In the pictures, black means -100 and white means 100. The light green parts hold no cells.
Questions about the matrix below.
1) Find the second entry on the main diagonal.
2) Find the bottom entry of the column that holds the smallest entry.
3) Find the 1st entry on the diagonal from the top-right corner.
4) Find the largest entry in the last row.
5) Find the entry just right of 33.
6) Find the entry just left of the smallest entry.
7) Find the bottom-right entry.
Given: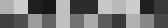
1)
-38
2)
-22
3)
-55
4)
51
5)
-28
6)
-76
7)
-44

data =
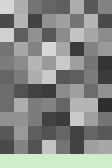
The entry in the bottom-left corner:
-42
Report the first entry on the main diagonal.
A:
68
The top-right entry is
3
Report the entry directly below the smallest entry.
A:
-9
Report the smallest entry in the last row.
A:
-48
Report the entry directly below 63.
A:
-9
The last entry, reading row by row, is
31
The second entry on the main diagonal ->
42
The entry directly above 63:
-42
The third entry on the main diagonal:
14
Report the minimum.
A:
-64
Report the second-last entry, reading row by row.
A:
25
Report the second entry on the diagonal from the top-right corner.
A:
42
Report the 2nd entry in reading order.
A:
36
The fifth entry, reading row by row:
-26
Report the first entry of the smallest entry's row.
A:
-15
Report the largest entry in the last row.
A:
53

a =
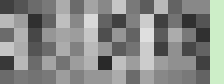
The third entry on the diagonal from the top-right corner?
35
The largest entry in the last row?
35
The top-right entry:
7
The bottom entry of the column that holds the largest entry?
29
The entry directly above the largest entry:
60
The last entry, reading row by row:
-22
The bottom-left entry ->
-16
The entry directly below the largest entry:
60
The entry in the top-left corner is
-50
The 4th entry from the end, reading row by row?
7
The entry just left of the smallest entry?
40
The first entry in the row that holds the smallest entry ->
-56
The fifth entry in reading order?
35
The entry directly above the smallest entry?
18
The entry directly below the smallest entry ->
18
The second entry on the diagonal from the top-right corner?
-62
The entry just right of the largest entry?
-28
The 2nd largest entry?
70
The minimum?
-68
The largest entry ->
75
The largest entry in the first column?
55
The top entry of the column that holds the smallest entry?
7
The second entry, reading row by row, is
-34

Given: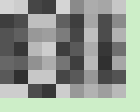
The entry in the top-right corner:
56
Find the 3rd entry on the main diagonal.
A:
19
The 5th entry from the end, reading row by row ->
61
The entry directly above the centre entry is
-3
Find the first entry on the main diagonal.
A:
67
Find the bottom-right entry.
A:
45
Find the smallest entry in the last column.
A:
-35
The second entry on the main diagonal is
-40
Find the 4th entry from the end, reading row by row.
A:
19
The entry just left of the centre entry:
61
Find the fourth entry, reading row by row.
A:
-51
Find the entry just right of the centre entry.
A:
-30

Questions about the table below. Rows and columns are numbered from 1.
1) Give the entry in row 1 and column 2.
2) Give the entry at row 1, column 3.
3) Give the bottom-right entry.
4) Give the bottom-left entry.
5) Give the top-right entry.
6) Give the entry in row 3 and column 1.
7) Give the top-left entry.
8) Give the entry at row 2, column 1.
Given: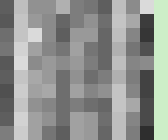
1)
49
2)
14
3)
-64
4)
-2
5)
71
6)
-14
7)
-26
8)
-31

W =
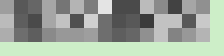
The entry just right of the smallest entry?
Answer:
52
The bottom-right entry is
41
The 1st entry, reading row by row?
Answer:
24
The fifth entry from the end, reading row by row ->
13
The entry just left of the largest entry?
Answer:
-3
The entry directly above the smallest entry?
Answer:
47
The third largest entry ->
58
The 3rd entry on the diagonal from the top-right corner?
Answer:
3
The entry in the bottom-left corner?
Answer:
36
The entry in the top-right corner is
13
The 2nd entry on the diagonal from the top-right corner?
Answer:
-31
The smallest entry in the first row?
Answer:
-48
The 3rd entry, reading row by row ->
-20

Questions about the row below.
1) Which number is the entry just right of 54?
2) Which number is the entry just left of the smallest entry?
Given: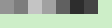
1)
26
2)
-25
